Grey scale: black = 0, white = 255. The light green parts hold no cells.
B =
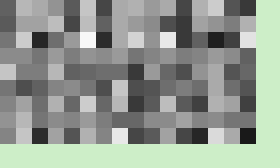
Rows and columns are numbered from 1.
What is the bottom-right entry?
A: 25
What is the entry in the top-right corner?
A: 57
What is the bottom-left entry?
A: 132
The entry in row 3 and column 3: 38
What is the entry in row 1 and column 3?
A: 170
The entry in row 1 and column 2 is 183
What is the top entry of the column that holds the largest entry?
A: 197
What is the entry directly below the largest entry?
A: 147
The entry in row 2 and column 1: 90
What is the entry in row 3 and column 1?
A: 117
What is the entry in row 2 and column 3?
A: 162
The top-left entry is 97
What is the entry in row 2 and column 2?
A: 162
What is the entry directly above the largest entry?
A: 189
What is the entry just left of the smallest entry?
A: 170
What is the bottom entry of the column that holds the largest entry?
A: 177
